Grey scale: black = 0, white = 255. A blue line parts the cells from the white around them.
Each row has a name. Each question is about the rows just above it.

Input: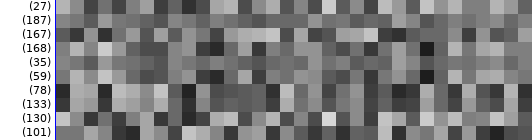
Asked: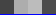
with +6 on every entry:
[ 74 179 194  82]
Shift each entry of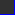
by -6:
[43]
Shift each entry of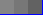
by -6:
[127 113  92]
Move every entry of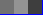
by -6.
[107 141  56]
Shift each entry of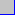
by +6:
[201]
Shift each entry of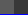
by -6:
[85 50]
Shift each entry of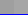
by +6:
[165 172]

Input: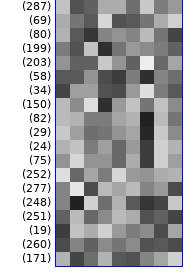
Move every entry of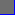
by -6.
[104]
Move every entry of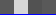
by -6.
[ 83 208  76  83]

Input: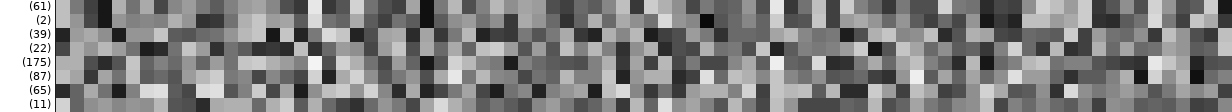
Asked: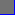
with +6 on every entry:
[120]
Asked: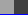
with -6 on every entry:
[158  58]

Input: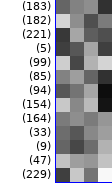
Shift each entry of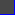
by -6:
[65]
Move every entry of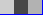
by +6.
[212  77 184]
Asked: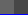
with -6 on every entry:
[95 65]
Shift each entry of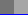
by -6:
[110 160]
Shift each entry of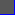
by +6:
[93]
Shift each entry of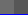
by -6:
[103  81]

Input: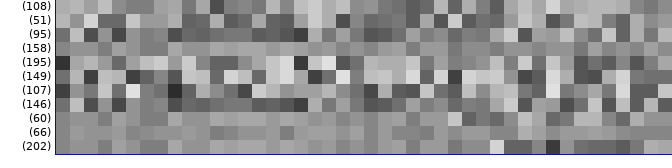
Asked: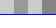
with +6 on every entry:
[209 160 209 140]
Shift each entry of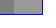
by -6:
[120 148 148]
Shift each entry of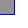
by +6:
[153]
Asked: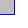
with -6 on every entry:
[184]
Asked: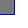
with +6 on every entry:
[126]

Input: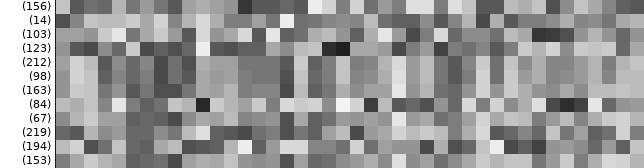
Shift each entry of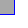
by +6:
[174]
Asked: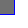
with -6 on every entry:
[106]
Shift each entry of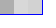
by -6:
[168 210 204]
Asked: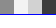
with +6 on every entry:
[146 249 216  66]

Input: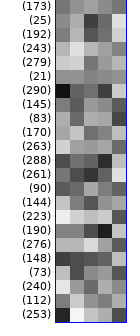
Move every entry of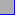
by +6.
[180]
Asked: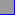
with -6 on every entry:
[148]
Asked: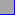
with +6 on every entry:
[172]

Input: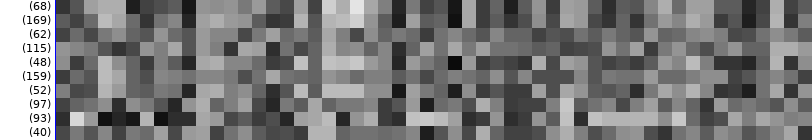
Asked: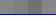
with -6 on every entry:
[128 121 108 128]
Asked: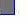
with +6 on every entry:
[120]
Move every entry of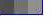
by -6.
[ 72 108 136]
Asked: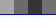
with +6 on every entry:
[173 113  58 120]

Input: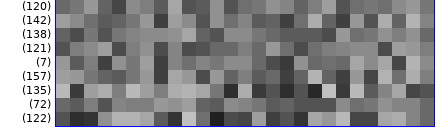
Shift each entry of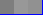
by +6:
[132 158 151]
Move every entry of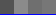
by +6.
[ 89 145 117 125]
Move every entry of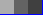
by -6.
[167  93  58]
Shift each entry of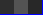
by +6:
[52 89 46]

